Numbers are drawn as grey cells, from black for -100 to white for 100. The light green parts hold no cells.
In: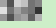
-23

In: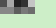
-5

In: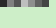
-24

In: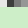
-4

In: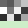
-64

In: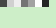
99

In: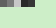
-68

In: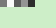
16
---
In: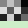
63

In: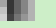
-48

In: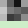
-54

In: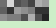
-1

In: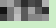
-7

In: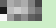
22
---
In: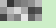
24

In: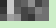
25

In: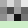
46

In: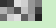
62

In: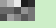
24

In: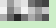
-23

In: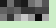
-58
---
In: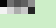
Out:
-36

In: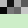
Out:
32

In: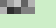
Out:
53

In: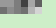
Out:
-2

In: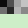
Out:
29

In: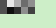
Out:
37

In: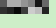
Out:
36

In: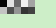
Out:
-18
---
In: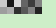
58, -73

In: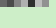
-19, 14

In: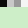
-92, 92

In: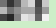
-11, 89

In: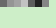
-17, 4

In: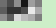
-14, -1

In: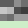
-27, 22

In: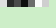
75, 62
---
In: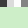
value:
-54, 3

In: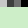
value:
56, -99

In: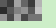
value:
-30, -9

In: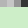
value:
42, -59

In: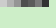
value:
60, -61

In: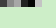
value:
-51, 54
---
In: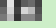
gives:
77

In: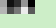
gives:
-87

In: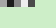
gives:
-78

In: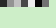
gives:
15

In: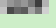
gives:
18

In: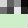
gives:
-24

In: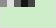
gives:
75

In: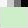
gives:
58
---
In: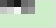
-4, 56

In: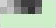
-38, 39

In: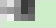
-41, 76

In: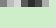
36, 1

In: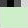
69, -49

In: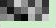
-61, 5

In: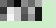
33, -3
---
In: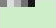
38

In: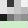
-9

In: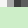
32

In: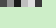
49

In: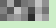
-65

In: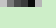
-54
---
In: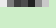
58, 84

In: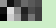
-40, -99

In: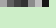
-83, 30

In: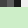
88, -48

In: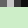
-88, -22

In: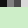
70, -87

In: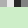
1, 37

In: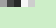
61, 26

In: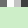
-51, -15
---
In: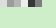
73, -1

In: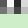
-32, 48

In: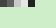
-48, -74

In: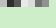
49, 14

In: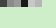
-48, 43

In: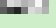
-5, 40

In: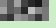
6, -6

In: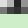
74, -28

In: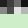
-76, 42
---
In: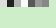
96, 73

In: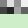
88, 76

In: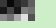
76, 32

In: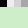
87, 65

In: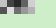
73, 63

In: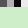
84, 40

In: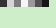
92, 67
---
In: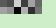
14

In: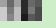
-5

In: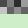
-22

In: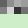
66

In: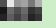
-17

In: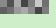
-12

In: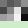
2

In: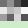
44

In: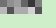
-34
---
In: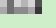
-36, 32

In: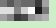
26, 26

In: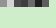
-27, 15

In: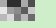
-39, 45

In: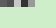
20, -27

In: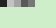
-7, -73
